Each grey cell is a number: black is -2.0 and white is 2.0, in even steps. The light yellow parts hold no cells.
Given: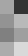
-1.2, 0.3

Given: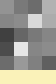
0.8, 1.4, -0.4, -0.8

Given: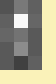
-0.5, 1.9, -0.4

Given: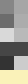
0.6, -0.3

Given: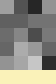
0.3, -0.2, 0.1, -0.4

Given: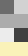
1.3, 0.7

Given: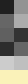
0.3, -0.4

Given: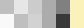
0.0, 0.7
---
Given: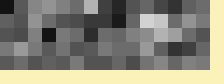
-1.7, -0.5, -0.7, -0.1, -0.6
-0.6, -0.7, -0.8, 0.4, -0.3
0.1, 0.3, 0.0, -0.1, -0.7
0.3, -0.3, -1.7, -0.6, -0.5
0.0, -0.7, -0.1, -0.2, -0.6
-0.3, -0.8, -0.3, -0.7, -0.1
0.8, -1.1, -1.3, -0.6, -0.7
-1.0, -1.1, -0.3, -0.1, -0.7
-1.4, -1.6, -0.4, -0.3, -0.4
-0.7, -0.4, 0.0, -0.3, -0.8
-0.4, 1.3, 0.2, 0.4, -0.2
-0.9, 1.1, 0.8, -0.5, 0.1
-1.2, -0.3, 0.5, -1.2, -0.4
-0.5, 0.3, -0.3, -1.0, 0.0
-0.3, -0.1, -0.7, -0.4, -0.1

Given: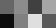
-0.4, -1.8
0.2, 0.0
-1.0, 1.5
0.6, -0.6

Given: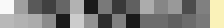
1.9, 0.9
0.5, 0.8
-0.6, 0.7
-1.0, 0.2
-0.4, -1.6
0.8, 1.2
-1.6, 0.3
-0.1, -1.3
-1.1, 0.0
-0.5, -1.6
0.7, -0.3
0.1, -0.3
0.4, -0.5
-0.8, -0.3
0.0, -0.1

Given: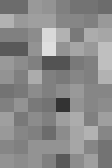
-0.3, 0.8, 0.0, -0.6, 0.4, 0.3, -0.2, 0.0, 0.5, 0.4, 0.1, 0.3
-0.3, 0.4, 0.0, -0.6, 0.2, 0.0, -0.1, 0.3, -0.1, 0.1, 0.0, 0.2
0.4, 0.5, 0.2, 0.3, 0.0, 0.7, 0.2, -0.1, 0.2, 0.0, 0.3, 0.3
0.3, 0.5, 1.4, 1.5, -0.7, 0.0, 0.0, -0.2, 0.0, -0.3, 0.3, 0.0
0.0, 0.1, 0.8, 0.3, -0.7, -0.1, 0.2, -1.2, 0.5, 0.2, 0.3, -0.6
-0.2, 0.1, -0.1, 0.6, -0.1, 0.1, 0.4, 0.3, 0.7, 0.6, 0.6, 0.2
-0.2, 0.0, 0.7, 0.4, 0.0, 0.0, 0.1, 0.1, 0.0, 0.8, 0.1, 0.5
-0.3, 0.4, 0.6, 1.0, 1.0, 0.8, 0.1, 0.2, 0.5, 0.1, -0.2, -0.2

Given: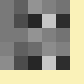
-0.1, -0.1, -0.1, 0.0, 0.2
-0.5, -0.8, -0.1, -0.5, -0.8
0.3, -1.4, 0.3, -0.3, -1.4
0.0, 1.1, 0.0, 0.2, 1.1
-0.2, -1.3, -0.2, 0.0, -1.3

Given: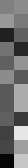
0.0, 0.4, -1.5, -0.2, -0.5, 0.2, -0.6, -0.6, -0.5, -1.0, -0.9, -1.9
0.2, -0.1, -0.5, -1.4, 0.3, -0.6, 0.7, 0.7, -1.1, 1.6, 0.5, 1.1
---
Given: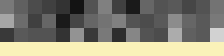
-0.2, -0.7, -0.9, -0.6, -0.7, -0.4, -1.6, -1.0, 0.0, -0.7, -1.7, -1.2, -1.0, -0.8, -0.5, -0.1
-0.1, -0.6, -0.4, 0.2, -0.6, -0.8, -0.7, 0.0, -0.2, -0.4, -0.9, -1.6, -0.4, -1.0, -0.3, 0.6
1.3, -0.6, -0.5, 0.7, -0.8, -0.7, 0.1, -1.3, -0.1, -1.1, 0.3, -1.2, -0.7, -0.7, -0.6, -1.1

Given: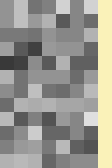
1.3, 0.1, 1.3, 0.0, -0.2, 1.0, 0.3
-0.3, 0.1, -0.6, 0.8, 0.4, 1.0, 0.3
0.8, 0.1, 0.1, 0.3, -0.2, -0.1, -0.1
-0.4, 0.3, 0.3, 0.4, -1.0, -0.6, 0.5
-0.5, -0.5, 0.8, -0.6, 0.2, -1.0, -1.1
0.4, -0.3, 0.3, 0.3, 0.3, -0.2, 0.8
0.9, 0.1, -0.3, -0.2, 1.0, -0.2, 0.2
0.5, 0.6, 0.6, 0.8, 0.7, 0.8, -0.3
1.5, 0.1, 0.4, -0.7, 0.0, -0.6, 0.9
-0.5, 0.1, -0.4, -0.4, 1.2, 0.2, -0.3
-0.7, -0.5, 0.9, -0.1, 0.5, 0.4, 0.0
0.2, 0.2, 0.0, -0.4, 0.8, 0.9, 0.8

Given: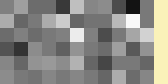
-0.1, -1.7, -0.8, 0.2, 0.1, 1.0, -1.1, -0.3, -0.3, 0.5, 0.0
-0.1, 1.9, 0.9, -0.2, -0.2, -0.4, 1.2, 0.7, -0.1, -0.4, 0.7
1.3, 0.6, -0.1, -0.8, 0.0, 1.7, 0.0, -0.1, -0.3, 0.0, -0.3
0.3, -0.6, 0.5, -0.3, -0.1, 0.3, -0.5, -0.1, 0.2, -1.2, -0.7
-0.4, -0.1, -0.1, -0.9, -0.4, 0.8, 0.2, 0.4, 0.3, -0.4, 0.1
0.1, -0.3, 0.7, -0.4, -0.1, 0.1, -0.1, 0.1, -0.2, -0.1, 0.2

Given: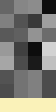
-1.8, 0.2, 0.1, -0.4
0.5, -1.1, -0.7, 0.0
-0.3, 0.3, -0.5, -0.6
1.3, -1.8, -1.0, 0.4
1.0, -1.6, -0.8, 0.6
-0.8, 0.0, -0.2, -0.7
-0.8, 0.0, -0.2, -0.8

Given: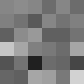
-0.3, 0.1, -0.3, 0.1, 0.2, 0.1
0.0, -0.2, 0.1, -0.6, -0.2, 0.0
-0.2, -0.5, -0.5, 0.4, 0.2, -0.5
0.6, -0.3, -0.1, 0.0, 0.6, 1.1
-0.9, -0.4, -0.3, -1.5, -0.2, -0.7
1.3, -0.1, 0.5, 0.6, -0.5, -0.4

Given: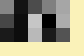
0.6, 0.0, -0.8, -1.7, 0.1
0.7, -2.0, 1.1, -1.8, -0.9
-0.7, -1.6, 0.9, -1.8, -1.6
